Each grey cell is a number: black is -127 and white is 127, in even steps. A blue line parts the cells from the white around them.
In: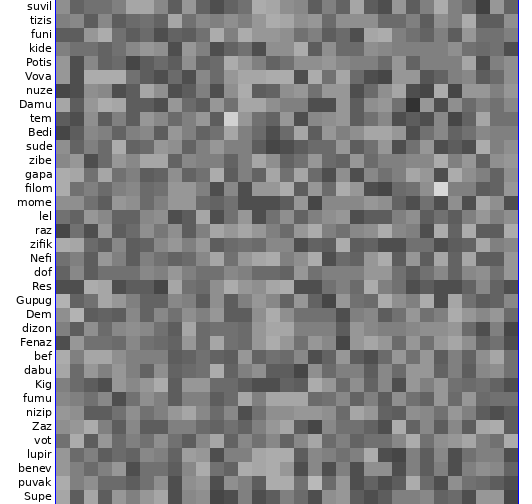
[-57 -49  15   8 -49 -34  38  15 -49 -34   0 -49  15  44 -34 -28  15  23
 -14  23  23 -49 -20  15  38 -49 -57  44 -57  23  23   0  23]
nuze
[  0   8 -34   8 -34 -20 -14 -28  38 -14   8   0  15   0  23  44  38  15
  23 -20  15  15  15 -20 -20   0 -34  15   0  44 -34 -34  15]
tizis
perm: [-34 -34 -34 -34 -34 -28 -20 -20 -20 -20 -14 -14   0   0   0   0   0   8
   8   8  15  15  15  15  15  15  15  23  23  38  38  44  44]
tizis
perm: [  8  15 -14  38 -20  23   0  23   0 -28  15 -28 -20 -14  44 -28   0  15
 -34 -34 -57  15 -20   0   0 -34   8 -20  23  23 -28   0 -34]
dabu
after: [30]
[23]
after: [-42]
[-28]
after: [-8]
[15]

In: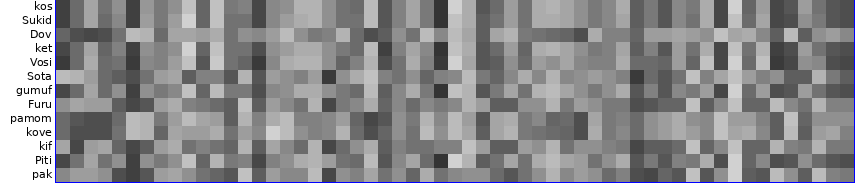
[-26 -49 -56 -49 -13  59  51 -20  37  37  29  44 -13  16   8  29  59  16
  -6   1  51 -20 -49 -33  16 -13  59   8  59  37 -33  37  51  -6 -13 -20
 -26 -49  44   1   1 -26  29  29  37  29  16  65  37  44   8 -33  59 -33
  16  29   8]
Dov
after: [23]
[-6]
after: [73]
[-13]

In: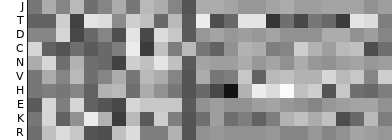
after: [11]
[78]
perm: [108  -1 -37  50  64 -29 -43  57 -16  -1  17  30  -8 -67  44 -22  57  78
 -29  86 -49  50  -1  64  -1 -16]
K

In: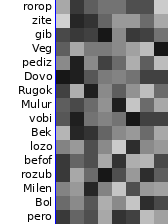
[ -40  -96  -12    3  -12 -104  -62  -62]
vobi
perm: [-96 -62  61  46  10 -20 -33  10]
pediz
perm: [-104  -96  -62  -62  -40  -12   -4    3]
Dovo

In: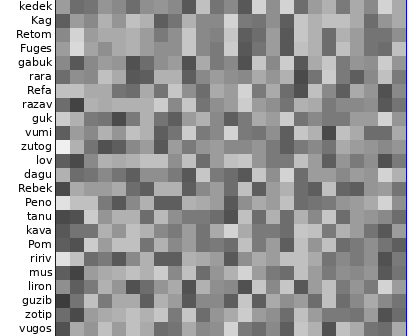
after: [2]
[70]
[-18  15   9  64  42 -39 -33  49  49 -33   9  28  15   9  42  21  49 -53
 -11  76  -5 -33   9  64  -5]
rara
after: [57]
[15]
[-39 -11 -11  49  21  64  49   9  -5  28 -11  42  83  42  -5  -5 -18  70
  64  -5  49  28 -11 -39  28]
kava
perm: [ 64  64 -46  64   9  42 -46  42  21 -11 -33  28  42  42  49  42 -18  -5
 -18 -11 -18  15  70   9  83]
vugos
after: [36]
[15]
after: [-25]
[-33]

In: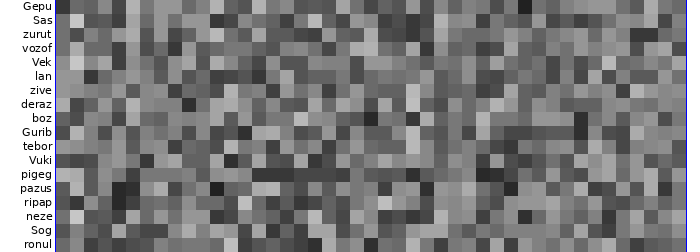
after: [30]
[-14]
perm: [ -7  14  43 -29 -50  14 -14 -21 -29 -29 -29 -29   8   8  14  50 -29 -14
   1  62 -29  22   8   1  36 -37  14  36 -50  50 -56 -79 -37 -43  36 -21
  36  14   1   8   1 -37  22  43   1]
deraz

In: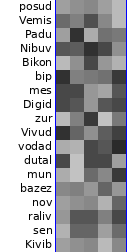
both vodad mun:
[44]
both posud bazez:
[8]
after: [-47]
[8]
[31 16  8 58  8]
Kivib

